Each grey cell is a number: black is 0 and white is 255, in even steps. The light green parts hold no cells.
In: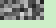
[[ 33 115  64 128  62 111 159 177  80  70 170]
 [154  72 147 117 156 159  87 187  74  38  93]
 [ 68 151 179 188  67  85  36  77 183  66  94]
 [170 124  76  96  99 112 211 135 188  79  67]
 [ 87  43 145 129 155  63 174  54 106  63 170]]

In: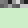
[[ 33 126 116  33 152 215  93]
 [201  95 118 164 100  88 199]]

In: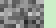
[[185 156 111 168  95  99 138 154 104  83 176]
 [ 97 100  97 139  89 132 153 151 136 118 135]
 [154  82 165 159 144 166  92 144  85 142 108]
 [105 185 165 183 113 117  84 107 202 154 188]
 [129 122 159 109 104 101 104  77 117 115  89]
 [ 84  74 156 150 155 118 149  40  94  56 146]
 [124 146  96  84  74 194 138  71 112 110  67]]

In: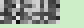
[[134 207  63  87 143 196  66 162 171 203 208  87 194  67  60]
 [ 38 198  94  76  43 235 105  96  77 168 211  70 203  73  80]
 [158 187  54 114 172 165  70 200 190 205 200 122 190  95  92]
 [192  71  51  61 194  39  71 101 182  97  88  77  67  70  84]
 [ 41 213  97  81  52 231  77 116  95 191 205  79 208  70  67]
 [215  69  98 100 217  17 130 142 186  97  77 137  71 146 153]]

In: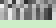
[[131  83 155 212  57 216 164  43  85 102 179 151 109 154]
 [166 241 162  69 149 175 139 193 114 194 121 175 160  92]
 [189 192 159 232 173  92 212 122 113 172  82 166  82  53]
 [216 181 146 236 171 103 194 105 107 173  92 143  80  49]
 [219 182 150 232 167 108 194 105 107 176  98 143  76  52]]

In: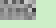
[[158 149  92 184  94 151  80 203 180]
 [192 156 151 149 161 167 172 148 109]
 [ 54 122 165 117 147 102 129 111 192]
 [127 141 158 134 154 137 154 128 148]
 [166 150 154 142 158 155 166 139 124]]
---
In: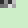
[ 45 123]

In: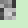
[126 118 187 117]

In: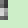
[122  54]

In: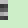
[191  67]

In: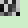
[198 206  45 197]

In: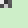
[236 203]

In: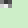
[126 239]

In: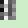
[ 21 183  79 162]

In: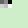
[100 192]
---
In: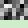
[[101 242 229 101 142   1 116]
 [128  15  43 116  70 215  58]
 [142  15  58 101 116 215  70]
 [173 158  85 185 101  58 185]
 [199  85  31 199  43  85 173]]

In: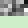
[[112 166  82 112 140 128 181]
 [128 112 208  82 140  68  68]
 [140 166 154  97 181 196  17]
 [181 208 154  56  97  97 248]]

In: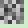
[[ 64 163 206  77 147 118]
 [118 192 118 206  77 106]
 [133  92 177  64 206 147]
 [177  92 133 106 177 133]
 [192  50  92 163 192  77]
 [219 163  64 219 106 147]]

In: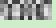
[[109  79 211  65  65 211 123 182  79 225 137  65  93]
 [123 196 109 182 196 109 123 137 166  79 137 225 182]
 [151 166  51 182 211  65 166  93 196  51 123 196 166]
 [166 196  93 211 225  93 151 123 182  65 109 225 196]
 [225 151  65 151 166  51 211  51 211 109  93 151 182]]

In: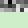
[[ 86 100  46  74 212 143 128]
 [113 187   6 175 100 113  86]
 [187 159 159 128 226  61 239]]

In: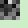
[[ 25  57  69  11 141]
 [ 69  41  57 113  84]
 [ 84  11 210  98  57]
 [ 98 141 141  84 170]
 [126  41 113 126  25]]

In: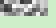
[[ 71 210 166 151 195  57  84  84 237 182 210 195]
 [111  57  71 166 126 151 237 166  84 111 182 126]
 [138  71  98 253 225 225 195 253 182 138 210 195]
 [225 166 138 126 166 210 111  84 138 237 111 151]]
